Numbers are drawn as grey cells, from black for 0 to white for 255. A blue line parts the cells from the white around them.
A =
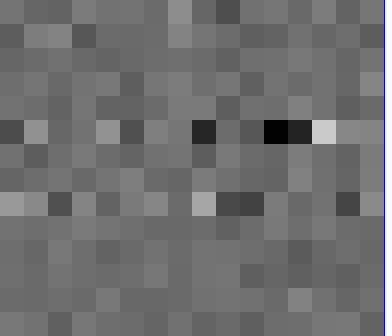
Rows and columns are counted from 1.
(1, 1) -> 116
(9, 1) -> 153
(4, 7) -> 118
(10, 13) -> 110
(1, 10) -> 78
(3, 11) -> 111
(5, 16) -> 106
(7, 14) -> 111
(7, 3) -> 110
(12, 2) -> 106
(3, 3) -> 113
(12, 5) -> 107
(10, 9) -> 108
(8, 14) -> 112
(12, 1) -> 111
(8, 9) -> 123
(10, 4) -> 122
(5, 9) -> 122
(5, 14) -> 114
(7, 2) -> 93
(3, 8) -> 111
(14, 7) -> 101
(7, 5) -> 108
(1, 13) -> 105
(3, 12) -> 112
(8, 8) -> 102
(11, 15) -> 110
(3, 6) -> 105
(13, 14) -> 113
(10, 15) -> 108
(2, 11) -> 95
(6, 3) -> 103
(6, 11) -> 87
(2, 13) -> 113
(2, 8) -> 131
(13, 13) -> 130
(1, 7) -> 107
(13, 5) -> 120

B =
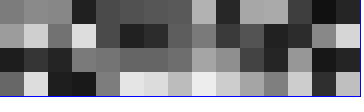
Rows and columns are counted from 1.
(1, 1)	124
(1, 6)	81
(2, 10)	58
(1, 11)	167
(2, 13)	44
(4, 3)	30
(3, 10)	143
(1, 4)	32
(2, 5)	74
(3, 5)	116
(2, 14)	136
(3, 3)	36
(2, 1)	156
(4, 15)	191
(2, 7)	44
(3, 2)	53
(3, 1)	29
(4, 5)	125

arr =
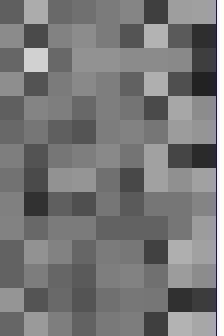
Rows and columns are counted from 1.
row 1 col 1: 93
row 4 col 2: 82
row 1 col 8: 158
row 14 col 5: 121
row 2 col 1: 137
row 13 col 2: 84
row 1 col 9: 159
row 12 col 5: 126
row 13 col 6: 120
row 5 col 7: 75
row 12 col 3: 100
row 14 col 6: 125
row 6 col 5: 125
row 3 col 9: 62
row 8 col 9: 161
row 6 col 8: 156
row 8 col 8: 143
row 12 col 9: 141
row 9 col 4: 79
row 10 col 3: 122
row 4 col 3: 123
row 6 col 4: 85
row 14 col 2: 154
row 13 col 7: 118
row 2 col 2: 75
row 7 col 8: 67
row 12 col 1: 99
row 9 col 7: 117
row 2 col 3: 130
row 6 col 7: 119
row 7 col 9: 43
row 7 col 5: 136
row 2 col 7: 178
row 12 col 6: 129
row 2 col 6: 84
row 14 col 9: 167
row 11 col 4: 101
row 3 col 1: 102

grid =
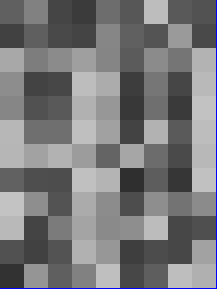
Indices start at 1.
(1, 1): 96
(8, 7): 93
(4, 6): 61
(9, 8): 115
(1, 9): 82
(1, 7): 189
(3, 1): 168
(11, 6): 62
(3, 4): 159
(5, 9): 194
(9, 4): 171
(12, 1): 50
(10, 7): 188
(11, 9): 162
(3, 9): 179
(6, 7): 178
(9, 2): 142
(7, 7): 108
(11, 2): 65
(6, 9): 189
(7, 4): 156
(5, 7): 111
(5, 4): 177
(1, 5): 109
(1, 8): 89
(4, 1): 141
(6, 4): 191
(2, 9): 73
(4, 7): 118
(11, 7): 76
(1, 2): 129
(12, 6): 71

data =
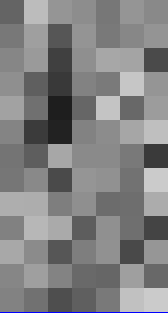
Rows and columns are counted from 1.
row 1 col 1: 100
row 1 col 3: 149
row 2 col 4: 148
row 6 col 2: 59
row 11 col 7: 150
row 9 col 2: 173
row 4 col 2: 95
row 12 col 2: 159
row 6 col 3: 34
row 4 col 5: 122
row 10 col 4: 93
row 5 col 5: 196
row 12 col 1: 134
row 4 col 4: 130
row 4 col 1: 143
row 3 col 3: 64
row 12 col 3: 131
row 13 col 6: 193
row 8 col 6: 114
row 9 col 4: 143
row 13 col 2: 113
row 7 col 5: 138
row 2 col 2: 159
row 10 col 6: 111
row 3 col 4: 143
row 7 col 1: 116
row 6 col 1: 132
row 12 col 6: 159
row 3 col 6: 164
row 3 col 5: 167

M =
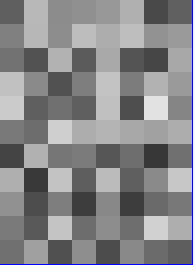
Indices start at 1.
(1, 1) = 95
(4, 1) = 193
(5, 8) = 133
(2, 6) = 190
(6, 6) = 168
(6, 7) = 161
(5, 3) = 112
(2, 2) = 183
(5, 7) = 226
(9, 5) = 136
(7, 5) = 86
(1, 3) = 140
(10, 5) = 141
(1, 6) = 176
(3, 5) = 169
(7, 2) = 177
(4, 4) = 126
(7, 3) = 118
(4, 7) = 178
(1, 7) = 73
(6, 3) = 207
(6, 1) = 121
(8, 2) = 57
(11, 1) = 112
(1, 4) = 144
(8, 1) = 175

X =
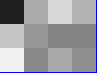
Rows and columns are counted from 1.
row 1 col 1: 31
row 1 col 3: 216
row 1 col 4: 179

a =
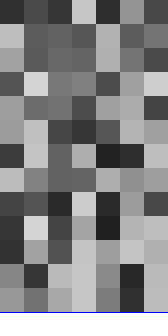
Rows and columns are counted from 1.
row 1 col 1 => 48
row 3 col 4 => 100
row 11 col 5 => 157
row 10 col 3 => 69
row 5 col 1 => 157
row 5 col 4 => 76
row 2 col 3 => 98
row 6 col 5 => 86
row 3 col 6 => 117
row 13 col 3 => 167
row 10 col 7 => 190
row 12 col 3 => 185
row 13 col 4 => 198
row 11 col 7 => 176
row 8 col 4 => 101
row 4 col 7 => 206
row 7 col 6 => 47
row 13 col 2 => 114
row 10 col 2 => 211
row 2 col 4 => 86
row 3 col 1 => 161
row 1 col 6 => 148
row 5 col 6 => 171
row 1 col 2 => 74
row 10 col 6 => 180
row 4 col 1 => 84
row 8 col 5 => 174
